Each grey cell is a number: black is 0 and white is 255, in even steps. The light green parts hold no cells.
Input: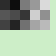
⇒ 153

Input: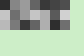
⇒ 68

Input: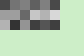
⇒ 128

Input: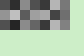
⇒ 181

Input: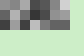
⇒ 134

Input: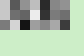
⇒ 135
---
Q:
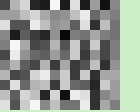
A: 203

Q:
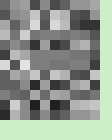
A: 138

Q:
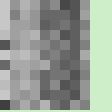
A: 169

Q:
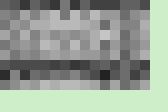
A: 164

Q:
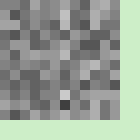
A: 118
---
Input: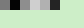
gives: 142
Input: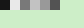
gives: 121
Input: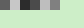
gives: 44
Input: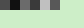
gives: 107
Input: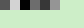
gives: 2
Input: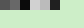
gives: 11
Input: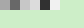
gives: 199
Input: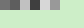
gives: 193
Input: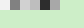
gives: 209
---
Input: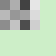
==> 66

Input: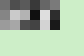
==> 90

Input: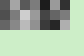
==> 89

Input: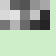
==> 84

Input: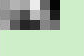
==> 167

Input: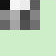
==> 235
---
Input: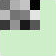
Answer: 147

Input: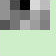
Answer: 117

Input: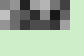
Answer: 108

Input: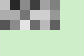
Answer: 139

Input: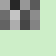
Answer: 173

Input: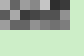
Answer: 101
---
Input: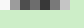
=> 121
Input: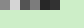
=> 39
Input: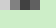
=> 65
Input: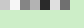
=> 223
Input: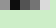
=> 116
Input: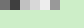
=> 237
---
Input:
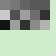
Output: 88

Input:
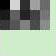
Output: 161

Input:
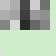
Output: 205

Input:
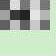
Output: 210

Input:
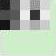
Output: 153

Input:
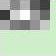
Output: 91
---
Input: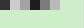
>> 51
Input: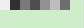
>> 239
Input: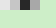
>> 230
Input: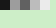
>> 23
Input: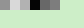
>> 147
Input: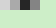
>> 212
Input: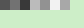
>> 84
